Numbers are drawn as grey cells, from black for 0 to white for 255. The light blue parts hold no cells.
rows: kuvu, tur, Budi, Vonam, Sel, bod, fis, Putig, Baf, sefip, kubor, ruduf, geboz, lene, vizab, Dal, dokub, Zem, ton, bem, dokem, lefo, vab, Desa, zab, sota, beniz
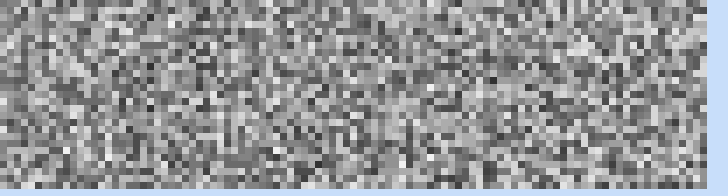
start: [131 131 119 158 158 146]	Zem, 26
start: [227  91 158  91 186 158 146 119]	Baf, 56
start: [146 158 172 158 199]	Putig, 41
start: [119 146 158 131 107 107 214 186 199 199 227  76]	Sel, 84
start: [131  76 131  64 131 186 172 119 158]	ruduf, 19
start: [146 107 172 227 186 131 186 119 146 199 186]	beniz, 48
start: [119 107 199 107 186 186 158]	sota, 14

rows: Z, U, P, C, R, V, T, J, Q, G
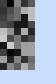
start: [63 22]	C, 2
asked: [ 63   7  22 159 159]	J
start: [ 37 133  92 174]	G, 1
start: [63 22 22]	C, 2
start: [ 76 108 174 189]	U, 2
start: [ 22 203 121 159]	T, 1
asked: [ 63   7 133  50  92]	Z

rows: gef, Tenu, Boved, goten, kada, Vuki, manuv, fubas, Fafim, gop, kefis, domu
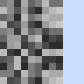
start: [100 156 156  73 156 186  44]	Vuki, 1
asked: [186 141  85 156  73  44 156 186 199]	Tenu
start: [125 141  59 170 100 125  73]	kada, 1
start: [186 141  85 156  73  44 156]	Tenu, 1
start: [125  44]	Boved, 2

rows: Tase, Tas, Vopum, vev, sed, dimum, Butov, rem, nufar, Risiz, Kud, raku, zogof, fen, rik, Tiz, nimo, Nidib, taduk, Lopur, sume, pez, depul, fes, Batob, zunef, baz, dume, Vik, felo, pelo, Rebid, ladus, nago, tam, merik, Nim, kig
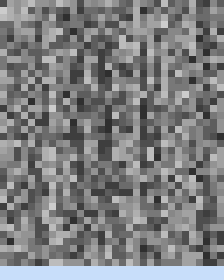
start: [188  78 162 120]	Butov, 20
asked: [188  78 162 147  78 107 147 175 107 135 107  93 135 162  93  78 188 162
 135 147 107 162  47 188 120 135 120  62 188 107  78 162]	Vik
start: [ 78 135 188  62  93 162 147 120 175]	rik, 18
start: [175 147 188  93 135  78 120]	Tas, 2
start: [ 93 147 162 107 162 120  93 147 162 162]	sed, 12
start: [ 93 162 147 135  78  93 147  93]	Risiz, 7
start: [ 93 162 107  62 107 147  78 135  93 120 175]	Batob, 9

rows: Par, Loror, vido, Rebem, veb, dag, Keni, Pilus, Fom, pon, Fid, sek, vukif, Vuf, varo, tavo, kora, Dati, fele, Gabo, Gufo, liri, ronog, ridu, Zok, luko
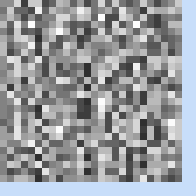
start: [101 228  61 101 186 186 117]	sek, 14
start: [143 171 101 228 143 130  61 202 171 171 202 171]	Loror, 15
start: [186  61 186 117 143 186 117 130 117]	ronog, 18

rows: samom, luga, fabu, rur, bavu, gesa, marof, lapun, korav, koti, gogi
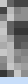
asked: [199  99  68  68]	samom
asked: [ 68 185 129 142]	luga
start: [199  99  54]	bavu, 1
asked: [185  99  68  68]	rur
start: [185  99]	rur, 1
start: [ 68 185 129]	luga, 1

